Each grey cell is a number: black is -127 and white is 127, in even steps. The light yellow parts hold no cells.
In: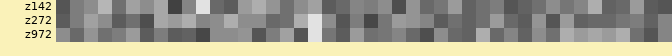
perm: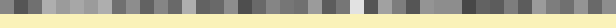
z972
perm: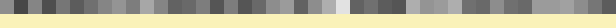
z972
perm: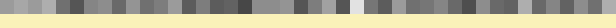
z972
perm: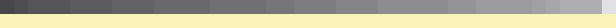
z972
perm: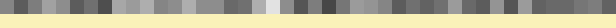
z272
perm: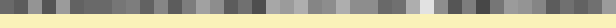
z272
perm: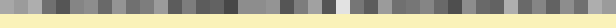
z972

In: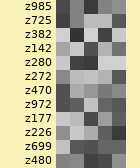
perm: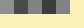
z985
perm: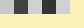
z382
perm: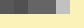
z699
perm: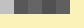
z972

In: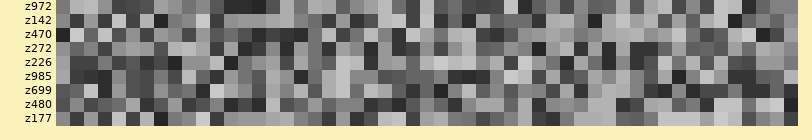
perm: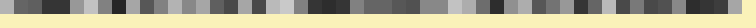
z985
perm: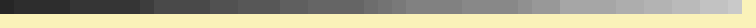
z699
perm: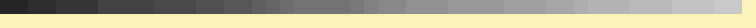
z470
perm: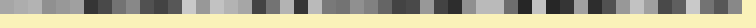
z470
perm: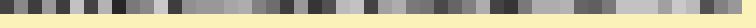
z177
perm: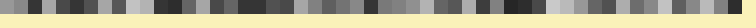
z480
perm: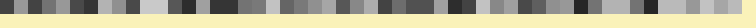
z226

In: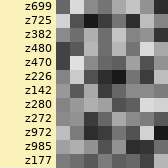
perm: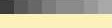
z142
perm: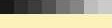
z226
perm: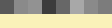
z272
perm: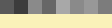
z142
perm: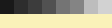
z725

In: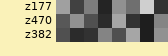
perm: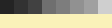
z177
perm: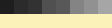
z470

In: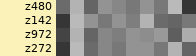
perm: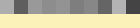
z972
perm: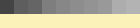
z972
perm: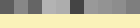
z972
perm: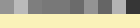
z142
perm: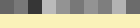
z142

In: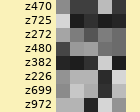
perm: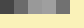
z480
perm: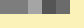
z272
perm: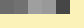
z480
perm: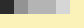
z226
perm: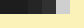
z382

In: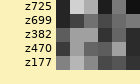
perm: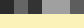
z382
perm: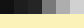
z725

